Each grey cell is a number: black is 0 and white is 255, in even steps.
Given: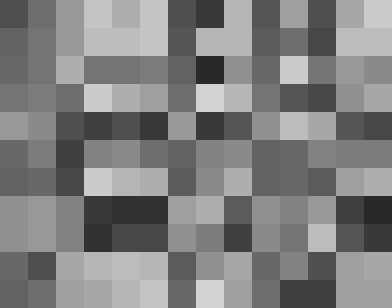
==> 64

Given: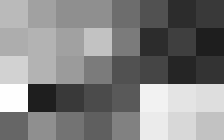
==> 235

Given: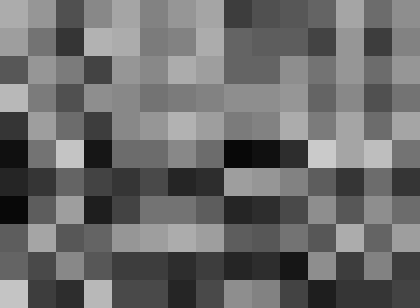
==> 53

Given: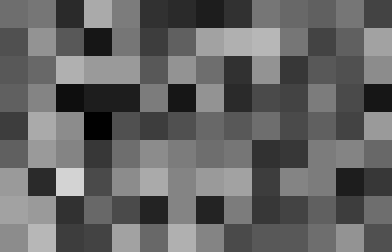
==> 110

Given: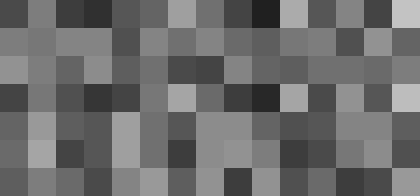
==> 61
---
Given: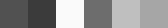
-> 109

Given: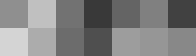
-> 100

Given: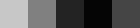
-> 35

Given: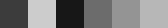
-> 108

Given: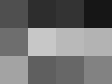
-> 45

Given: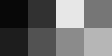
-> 49

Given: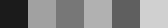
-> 177
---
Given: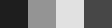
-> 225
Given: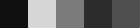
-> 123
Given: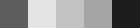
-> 194
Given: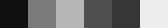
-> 183
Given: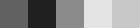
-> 138
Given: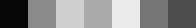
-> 207
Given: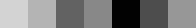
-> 98
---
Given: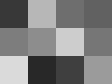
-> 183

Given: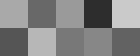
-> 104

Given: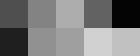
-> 131

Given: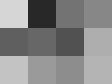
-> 40

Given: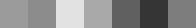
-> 140

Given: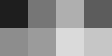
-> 118

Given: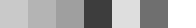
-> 180

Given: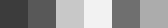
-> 88

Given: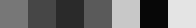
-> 70
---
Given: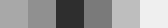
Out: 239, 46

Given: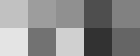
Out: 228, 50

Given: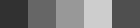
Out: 205, 49

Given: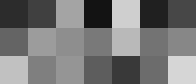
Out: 214, 19

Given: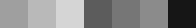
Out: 213, 22

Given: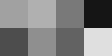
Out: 223, 21

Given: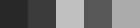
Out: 193, 40

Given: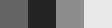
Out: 232, 36
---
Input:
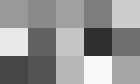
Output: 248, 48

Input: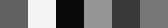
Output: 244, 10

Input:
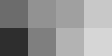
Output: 214, 46

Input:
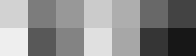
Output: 238, 23

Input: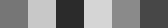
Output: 213, 43

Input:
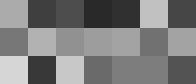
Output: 214, 41
